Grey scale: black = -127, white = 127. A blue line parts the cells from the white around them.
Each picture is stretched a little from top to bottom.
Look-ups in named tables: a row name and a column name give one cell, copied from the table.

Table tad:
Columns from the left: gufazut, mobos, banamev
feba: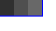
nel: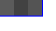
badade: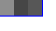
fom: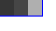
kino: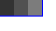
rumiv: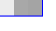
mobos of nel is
-61
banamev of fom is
47
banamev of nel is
-43
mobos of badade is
-57
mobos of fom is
-57
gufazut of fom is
-73
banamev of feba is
-23
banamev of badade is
-40
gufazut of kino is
-76
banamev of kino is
-3
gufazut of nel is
-36
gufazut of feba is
-79
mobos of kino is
-46
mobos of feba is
-48
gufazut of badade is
14
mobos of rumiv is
40

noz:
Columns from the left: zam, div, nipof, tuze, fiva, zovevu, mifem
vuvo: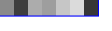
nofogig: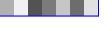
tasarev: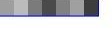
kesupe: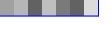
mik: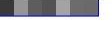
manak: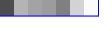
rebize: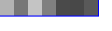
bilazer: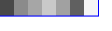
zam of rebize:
51
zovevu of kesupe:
-29
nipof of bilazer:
38
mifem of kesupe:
91
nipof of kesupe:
-29
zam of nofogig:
48
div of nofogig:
113
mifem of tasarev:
-66
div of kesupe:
54
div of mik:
21
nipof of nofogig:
-44
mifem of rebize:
-38
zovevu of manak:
83
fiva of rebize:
-53
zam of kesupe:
33
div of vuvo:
-65
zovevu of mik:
-19
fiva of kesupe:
-5
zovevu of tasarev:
32

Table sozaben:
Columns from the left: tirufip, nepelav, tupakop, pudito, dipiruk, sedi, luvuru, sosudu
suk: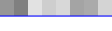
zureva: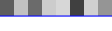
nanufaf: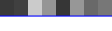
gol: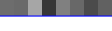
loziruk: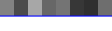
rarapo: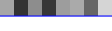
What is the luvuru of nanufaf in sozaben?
-22
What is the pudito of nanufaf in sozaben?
21
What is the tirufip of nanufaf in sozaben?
-70
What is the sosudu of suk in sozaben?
84
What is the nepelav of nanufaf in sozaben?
-63
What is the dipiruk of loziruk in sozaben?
-11
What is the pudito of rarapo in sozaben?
-72
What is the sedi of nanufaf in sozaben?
23

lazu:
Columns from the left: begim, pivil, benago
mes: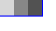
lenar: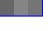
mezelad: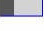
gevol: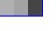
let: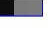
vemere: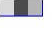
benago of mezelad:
83
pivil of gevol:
35
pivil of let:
-7
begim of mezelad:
-41
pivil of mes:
7
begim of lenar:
-24
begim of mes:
87
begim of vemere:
89
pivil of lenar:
5
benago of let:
-4
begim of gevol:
48
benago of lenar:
-10
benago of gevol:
-58
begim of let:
-113
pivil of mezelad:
82
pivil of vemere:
-52
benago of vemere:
53
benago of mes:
-45
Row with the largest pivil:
mezelad

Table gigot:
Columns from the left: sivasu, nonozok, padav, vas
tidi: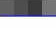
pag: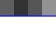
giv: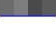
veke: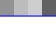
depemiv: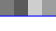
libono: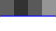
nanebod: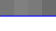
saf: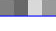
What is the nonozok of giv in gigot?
-2
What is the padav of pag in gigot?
-42
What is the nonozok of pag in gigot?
-77
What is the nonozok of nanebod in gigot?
0
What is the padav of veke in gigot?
77
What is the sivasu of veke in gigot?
18
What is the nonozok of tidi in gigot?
-49
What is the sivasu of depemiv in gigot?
-4
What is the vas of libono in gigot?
21
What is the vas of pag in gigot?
18
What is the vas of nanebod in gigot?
-19
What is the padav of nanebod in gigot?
-5
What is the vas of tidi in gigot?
-10
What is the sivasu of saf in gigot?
0
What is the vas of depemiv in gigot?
30

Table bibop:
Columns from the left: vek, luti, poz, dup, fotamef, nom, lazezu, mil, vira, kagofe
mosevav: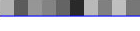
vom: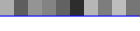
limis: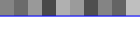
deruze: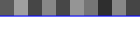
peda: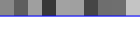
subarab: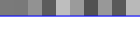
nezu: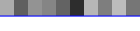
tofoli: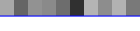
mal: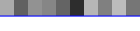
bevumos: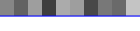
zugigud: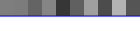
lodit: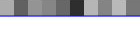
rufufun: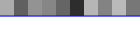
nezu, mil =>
-1
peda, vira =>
-16
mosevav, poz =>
22
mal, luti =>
-30
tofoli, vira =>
50
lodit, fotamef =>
-24
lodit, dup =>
6
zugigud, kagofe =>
-42
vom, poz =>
20
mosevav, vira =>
63
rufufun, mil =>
3

